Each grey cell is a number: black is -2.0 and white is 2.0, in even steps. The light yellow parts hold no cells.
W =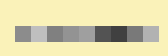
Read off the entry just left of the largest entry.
0.2
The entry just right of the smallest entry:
-0.1

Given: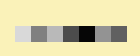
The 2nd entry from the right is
0.3
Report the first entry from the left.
1.4
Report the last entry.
-0.5
